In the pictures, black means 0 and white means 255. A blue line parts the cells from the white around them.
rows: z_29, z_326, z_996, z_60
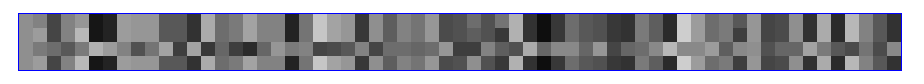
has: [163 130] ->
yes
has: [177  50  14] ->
yes
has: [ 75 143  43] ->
no
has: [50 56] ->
no
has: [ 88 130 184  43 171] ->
no

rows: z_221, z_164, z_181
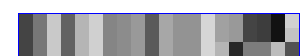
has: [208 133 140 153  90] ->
yes
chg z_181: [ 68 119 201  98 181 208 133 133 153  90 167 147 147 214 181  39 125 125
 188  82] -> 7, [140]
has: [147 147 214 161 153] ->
yes
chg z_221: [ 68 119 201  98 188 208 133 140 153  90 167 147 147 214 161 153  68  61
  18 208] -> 4, [181]

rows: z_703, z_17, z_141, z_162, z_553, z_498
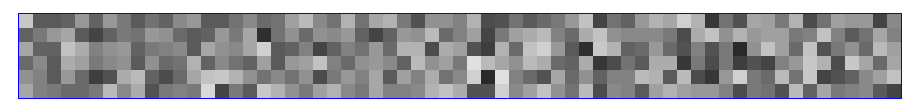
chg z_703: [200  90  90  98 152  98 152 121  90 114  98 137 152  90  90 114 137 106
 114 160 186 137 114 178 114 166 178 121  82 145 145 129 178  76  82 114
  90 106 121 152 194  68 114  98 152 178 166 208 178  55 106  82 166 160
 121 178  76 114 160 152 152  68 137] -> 50, [114]
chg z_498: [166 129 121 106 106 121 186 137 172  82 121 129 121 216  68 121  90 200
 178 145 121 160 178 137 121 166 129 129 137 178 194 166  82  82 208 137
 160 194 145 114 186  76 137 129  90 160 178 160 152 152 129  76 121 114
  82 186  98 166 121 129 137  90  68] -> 31, [172]
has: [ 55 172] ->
no
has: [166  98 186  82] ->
no
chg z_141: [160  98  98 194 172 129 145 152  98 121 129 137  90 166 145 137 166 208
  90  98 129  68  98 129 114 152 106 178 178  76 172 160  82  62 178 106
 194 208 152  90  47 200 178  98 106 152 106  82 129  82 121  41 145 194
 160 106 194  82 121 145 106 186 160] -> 0, [166]
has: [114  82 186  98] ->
yes

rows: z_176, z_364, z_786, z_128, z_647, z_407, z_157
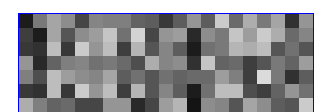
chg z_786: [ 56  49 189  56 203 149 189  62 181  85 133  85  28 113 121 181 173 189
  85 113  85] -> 11, [93]
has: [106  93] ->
no
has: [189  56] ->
yes
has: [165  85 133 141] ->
no

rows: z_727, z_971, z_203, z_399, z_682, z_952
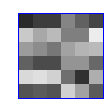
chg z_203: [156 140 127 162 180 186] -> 2, [119]
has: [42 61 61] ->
yes

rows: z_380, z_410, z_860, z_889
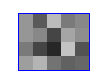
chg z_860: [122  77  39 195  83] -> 1, [69]
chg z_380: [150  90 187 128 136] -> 3, [122]
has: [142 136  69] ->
no
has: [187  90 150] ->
no
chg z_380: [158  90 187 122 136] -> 0, [150]

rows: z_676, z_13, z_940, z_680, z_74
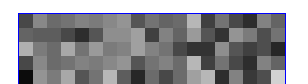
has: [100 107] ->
yes
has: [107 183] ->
yes
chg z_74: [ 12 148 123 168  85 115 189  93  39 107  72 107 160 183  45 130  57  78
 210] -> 6, [183]

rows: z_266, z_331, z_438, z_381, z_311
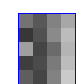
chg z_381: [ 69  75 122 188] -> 0, [62]
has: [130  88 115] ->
no
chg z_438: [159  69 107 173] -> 3, [180]
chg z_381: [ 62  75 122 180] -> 3, [188]
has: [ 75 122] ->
yes

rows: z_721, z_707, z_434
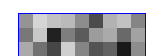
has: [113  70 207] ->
yes
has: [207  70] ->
no
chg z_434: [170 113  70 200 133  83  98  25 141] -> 3, [207]
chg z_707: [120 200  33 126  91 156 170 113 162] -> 7, [105]

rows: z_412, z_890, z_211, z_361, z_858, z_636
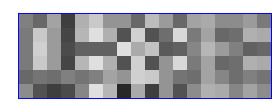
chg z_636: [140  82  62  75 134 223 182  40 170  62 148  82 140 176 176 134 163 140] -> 14, [170]
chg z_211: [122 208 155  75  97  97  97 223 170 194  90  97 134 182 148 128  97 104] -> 14, [155]

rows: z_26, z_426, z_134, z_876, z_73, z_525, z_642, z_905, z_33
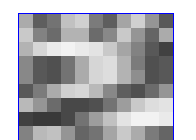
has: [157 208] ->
no
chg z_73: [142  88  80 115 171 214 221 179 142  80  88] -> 0, [136]
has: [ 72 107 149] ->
no

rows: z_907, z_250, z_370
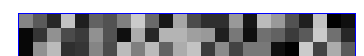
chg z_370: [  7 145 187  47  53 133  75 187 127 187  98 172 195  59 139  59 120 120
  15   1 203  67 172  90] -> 15, [67]
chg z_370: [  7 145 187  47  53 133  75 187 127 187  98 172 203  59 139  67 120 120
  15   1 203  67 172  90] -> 12, [195]
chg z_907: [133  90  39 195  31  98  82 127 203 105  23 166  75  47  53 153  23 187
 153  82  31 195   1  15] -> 14, [47]
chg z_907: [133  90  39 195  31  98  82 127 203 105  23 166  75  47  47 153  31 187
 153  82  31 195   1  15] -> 16, [23]
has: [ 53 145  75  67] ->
no
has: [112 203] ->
no
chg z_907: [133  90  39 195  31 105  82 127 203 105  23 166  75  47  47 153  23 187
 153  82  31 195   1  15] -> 5, [98]

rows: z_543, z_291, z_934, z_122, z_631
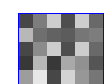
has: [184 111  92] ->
no
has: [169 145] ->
yes

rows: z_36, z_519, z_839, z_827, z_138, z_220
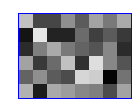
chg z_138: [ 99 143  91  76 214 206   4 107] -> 7, [115]
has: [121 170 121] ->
no
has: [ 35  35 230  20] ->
no
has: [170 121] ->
yes
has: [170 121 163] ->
no
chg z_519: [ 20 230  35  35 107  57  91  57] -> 5, [63]
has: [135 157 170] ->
no

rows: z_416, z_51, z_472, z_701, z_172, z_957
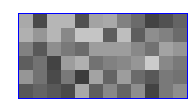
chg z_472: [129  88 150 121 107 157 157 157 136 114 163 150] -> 2, [142]
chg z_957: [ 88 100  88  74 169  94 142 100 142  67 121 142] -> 6, [136]
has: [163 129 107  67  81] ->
no
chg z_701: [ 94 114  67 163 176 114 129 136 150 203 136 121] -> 3, [157]
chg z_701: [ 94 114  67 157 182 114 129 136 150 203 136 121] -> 4, [176]

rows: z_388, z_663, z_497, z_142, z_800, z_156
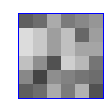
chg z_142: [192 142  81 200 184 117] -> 3, [207]
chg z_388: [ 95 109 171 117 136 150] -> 3, [123]
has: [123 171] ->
no
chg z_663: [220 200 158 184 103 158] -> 3, [192]
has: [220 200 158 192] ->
yes
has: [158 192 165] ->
yes
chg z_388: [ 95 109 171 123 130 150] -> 4, [136]

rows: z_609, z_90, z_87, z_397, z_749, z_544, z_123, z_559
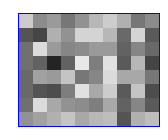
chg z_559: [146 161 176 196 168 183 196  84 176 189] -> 6, [189]
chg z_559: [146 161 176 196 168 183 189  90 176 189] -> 7, [84]
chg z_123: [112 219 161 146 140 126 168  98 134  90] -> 2, [168]
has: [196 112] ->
no
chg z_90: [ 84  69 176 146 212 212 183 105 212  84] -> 9, [90]
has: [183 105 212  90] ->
yes
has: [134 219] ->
yes

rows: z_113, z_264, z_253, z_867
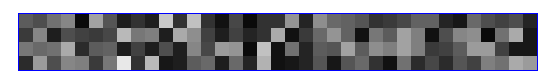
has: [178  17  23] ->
yes
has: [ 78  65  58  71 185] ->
yes

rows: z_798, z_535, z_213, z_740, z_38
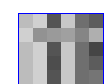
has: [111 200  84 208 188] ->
no
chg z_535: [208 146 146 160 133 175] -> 2, [154]
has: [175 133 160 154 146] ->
no
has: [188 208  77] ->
yes

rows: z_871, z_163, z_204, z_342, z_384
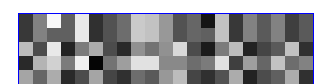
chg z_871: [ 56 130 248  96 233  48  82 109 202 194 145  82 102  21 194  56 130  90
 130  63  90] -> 10, [152]
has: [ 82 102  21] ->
yes
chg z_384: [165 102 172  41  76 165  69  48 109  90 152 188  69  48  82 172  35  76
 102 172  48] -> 18, [96]
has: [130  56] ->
no
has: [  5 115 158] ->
yes
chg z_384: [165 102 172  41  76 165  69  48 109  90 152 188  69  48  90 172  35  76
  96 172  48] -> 14, [82]

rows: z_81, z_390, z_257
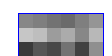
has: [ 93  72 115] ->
no
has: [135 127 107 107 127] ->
no
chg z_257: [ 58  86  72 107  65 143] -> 3, [115]
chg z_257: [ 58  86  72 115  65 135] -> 5, [143]

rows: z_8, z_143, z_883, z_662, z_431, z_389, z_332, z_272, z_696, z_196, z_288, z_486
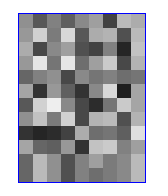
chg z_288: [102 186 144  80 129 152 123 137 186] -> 5, [159]
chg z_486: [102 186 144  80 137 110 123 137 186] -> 4, [129]
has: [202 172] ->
no
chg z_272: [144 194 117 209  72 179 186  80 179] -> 2, [123]
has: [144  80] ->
yes

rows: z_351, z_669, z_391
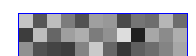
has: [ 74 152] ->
no
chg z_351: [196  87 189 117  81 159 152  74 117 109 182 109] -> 3, [124]
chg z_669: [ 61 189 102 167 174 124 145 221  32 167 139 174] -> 3, [159]

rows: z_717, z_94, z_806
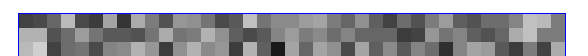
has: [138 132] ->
no
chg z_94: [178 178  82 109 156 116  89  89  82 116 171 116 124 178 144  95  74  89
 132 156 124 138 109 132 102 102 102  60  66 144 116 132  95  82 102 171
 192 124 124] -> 29, [150]
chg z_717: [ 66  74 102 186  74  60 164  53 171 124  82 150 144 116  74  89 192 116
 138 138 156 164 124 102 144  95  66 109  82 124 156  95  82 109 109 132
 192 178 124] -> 37, [186]
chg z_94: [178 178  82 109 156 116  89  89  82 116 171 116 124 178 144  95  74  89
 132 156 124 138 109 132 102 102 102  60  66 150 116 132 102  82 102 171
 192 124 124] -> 32, [95]
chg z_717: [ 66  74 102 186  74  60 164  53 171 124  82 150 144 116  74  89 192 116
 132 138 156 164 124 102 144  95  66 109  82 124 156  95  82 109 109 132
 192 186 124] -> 18, [138]
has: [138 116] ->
no

